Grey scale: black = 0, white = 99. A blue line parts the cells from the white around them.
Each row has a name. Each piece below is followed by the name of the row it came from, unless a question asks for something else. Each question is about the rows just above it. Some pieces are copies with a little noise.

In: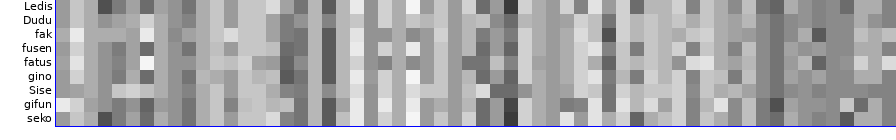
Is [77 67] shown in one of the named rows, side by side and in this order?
yes
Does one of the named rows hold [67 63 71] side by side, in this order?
yes
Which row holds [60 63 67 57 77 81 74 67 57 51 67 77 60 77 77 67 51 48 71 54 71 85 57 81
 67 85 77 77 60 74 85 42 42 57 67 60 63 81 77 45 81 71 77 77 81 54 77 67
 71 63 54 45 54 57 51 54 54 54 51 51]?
Sise
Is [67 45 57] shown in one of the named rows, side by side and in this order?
no
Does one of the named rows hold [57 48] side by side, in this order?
yes

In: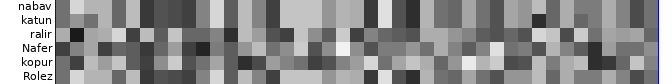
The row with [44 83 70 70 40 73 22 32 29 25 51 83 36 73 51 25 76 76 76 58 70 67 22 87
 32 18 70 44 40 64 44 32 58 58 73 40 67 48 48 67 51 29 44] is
Rolez
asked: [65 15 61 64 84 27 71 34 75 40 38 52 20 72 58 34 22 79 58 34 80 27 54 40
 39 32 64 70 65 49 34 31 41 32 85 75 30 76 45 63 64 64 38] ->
ralir

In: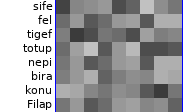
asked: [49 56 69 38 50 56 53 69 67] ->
bira
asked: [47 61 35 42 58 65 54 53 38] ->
Filap
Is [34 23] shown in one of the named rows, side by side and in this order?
yes
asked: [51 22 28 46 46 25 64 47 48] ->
tigef
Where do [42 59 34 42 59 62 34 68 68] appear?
fel

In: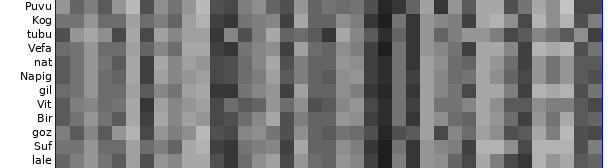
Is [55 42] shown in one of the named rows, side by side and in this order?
yes
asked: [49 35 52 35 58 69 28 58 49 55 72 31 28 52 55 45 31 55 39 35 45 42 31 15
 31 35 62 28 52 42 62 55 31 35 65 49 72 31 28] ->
goz
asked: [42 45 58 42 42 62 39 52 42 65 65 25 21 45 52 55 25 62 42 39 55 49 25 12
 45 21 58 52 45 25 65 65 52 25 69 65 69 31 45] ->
Vefa
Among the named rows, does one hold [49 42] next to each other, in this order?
no
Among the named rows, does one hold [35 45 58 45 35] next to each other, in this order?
yes
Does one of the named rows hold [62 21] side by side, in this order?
yes
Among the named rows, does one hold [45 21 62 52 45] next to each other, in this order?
yes

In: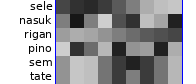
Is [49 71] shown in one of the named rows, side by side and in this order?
no
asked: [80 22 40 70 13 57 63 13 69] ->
pino

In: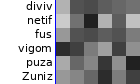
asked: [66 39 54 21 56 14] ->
puza
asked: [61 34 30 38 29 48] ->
fus
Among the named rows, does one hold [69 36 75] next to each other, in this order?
yes
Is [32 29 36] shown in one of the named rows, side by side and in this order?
yes
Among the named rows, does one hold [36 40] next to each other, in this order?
yes
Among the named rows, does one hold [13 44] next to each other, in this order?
no
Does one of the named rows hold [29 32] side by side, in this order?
no

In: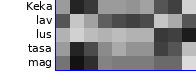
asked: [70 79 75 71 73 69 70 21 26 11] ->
lus
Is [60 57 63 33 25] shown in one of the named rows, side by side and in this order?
yes
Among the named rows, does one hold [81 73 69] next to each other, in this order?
yes
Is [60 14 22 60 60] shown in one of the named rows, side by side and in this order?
yes
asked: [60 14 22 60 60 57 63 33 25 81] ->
Keka
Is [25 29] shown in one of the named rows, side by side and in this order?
yes
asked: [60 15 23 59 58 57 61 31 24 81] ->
Keka

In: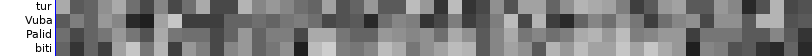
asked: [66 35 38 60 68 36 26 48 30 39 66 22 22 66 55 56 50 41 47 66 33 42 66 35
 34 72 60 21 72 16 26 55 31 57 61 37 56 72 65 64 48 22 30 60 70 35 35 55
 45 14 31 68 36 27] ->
tur
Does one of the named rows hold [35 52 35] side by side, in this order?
yes
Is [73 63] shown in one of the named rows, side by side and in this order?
yes
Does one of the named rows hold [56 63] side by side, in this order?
yes

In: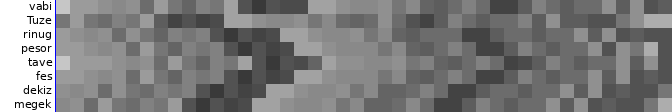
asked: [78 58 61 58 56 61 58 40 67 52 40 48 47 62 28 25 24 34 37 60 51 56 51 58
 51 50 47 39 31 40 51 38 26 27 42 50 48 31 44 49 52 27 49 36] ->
tave

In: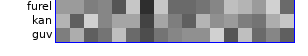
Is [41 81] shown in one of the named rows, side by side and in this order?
no
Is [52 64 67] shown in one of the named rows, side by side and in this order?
no
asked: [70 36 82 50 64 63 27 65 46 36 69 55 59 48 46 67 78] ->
kan
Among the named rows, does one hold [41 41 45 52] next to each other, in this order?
yes
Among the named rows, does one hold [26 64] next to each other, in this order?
yes

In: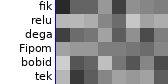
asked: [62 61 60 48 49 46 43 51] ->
Fipom
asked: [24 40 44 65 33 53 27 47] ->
dega

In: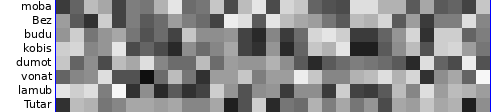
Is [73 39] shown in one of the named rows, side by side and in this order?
no
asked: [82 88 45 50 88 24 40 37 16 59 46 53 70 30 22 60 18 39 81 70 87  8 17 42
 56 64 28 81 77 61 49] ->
kobis
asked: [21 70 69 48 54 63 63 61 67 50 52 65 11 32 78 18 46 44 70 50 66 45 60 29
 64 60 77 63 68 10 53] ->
Tutar

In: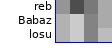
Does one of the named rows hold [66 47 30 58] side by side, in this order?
no
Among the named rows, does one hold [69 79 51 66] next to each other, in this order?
yes
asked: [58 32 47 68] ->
reb
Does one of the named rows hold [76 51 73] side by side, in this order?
no
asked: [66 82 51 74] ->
losu
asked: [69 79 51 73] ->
losu

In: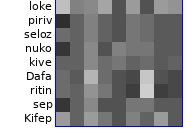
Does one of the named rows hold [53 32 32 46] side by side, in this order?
yes
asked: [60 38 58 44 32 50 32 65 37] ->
Kifep

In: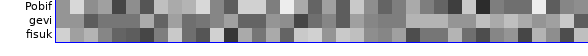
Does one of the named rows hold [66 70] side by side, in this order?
yes
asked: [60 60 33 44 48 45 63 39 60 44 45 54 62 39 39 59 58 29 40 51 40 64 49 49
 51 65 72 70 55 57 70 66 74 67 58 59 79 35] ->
gevi
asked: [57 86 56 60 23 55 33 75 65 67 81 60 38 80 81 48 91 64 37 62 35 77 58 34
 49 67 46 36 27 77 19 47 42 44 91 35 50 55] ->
Pobif
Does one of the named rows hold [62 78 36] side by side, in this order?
yes
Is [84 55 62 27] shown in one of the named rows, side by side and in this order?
yes

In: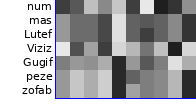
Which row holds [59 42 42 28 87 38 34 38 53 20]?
mas
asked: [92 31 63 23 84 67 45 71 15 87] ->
Viziz
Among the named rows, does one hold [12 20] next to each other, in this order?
yes
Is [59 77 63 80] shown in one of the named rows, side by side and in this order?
no

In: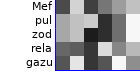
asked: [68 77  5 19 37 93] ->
zod
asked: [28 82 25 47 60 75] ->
Mef

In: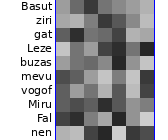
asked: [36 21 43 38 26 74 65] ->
gat
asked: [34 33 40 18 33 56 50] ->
Miru
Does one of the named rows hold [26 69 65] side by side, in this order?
yes

